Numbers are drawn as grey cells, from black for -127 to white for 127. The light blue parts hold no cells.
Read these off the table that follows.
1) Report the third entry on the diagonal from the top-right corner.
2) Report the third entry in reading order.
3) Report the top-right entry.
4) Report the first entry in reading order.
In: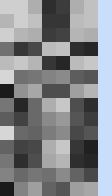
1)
-61
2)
46
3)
65
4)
79

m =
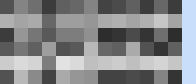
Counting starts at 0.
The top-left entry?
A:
-45
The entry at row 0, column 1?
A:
4
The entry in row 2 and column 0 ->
-67
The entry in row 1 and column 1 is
36
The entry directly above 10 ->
84
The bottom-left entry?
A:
-45
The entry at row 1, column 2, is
42
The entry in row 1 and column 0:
48
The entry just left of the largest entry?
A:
-2
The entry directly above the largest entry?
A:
-45
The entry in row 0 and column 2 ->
-16
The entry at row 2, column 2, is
-9
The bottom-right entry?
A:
-75
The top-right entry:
-67
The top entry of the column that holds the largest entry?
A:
-31

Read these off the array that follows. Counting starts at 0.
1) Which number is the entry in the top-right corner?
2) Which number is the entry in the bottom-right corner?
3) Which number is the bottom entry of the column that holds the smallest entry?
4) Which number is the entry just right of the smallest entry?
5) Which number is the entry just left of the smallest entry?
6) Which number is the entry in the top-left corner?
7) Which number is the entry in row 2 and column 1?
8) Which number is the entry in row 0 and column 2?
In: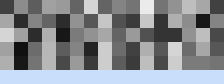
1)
-62
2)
-11
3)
-104
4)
-19
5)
33
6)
-62
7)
33
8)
-34

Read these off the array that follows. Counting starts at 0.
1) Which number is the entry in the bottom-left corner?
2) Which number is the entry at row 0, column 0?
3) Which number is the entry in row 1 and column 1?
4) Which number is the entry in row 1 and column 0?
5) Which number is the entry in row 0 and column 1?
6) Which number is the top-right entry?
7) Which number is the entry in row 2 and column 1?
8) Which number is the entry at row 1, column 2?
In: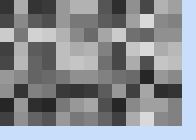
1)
-63
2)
-75
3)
9
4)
-56
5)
44
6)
32
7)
-7
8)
-35

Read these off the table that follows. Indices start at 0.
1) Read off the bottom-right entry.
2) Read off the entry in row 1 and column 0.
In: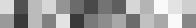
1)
7
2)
26
